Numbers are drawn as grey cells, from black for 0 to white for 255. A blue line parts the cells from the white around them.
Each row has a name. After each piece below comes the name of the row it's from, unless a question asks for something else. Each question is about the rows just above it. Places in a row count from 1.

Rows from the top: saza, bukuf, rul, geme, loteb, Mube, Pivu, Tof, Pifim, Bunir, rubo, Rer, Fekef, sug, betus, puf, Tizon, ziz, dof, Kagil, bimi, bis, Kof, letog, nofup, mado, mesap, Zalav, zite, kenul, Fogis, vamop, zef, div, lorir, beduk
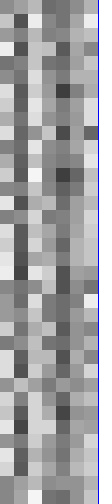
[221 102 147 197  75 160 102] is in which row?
Bunir
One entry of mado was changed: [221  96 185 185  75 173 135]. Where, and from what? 5, [82]
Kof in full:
[154 141 197 123 109 154 185]
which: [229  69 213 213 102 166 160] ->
Fogis
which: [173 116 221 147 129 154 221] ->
Pifim
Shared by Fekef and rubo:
[129]

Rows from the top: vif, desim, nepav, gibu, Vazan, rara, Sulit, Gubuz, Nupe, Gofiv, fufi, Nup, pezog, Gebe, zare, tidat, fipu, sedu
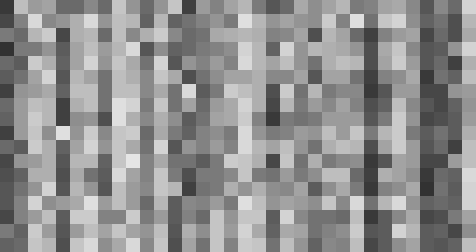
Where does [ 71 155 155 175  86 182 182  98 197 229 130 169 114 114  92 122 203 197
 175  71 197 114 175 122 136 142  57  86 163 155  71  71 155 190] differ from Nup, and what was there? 2, [148]
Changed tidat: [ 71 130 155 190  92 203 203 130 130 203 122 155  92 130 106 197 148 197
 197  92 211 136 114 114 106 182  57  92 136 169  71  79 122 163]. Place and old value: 26, [190]
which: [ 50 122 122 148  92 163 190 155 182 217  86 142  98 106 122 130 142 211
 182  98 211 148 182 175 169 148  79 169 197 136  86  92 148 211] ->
gibu
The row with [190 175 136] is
rara
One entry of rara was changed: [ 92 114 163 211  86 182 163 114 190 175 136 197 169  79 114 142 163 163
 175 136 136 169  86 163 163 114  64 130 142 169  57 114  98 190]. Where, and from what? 22, [163]
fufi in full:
[106  92 203 175  98 163 211 148 197 169 114 211  86 148 130 155 130 217
 182 163 190 148 114 175 190 182  79 163 203 155  86 106  64 190]

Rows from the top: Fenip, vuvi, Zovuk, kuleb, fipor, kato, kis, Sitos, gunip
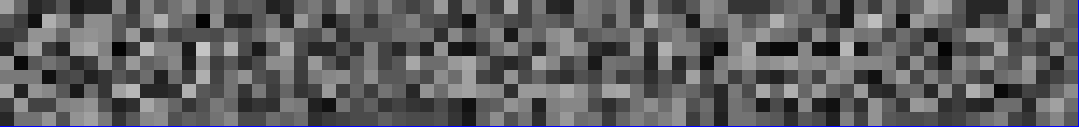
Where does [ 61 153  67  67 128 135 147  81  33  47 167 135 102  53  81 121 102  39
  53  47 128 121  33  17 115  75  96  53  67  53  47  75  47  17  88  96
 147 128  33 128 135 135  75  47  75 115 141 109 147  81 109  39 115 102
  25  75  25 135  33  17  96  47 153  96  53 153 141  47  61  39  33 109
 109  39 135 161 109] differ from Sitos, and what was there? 63, [147]
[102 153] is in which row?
kis
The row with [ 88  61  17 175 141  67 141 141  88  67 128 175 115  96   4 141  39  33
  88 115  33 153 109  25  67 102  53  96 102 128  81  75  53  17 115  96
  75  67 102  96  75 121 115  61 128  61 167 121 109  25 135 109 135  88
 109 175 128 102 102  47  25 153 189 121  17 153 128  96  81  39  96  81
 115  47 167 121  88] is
vuvi

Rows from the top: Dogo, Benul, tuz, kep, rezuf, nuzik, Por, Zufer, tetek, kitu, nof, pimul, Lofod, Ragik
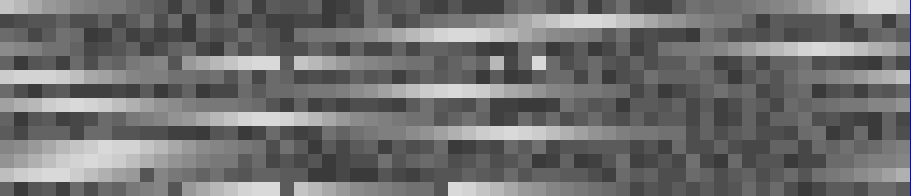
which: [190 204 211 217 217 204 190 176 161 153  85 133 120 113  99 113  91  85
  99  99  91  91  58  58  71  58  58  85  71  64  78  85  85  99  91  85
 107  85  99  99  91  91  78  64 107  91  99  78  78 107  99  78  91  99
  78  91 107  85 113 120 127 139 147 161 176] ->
Lofod
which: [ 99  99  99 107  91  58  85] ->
nuzik
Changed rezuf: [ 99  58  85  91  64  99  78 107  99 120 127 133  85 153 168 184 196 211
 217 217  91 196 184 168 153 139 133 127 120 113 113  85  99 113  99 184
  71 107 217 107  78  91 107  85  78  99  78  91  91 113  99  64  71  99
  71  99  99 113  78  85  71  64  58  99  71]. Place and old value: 6, [107]
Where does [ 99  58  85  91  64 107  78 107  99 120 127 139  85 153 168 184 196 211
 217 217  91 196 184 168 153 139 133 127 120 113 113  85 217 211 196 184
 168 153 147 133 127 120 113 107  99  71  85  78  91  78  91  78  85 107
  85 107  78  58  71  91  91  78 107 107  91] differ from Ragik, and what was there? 12, [133]
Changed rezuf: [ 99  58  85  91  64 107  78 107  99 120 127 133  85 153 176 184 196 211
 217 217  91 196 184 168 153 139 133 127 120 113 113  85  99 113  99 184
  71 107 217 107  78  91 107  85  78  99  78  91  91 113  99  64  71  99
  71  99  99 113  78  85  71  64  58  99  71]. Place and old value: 15, [168]

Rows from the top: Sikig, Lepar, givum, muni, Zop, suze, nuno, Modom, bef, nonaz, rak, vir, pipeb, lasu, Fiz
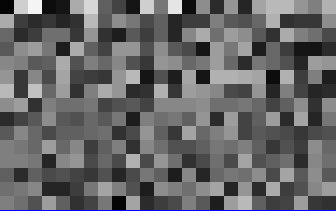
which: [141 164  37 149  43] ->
lasu
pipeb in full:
[ 96  43  96  74  81  67  55  81  37  74 119  96  29 135  37 104 119 111
 141  74 164  89 141  89]

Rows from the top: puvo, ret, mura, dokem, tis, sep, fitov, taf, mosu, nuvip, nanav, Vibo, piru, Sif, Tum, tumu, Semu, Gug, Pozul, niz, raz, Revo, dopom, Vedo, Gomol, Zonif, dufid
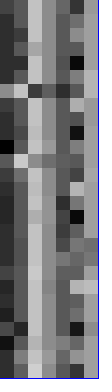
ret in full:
[ 46  88 194 140  88 110 159]
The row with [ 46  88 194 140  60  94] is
Semu
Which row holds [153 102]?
Zonif
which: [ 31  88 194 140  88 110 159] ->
dopom
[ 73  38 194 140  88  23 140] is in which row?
Vedo
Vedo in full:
[ 73  38 194 140  88  23 140]
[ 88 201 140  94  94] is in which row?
niz

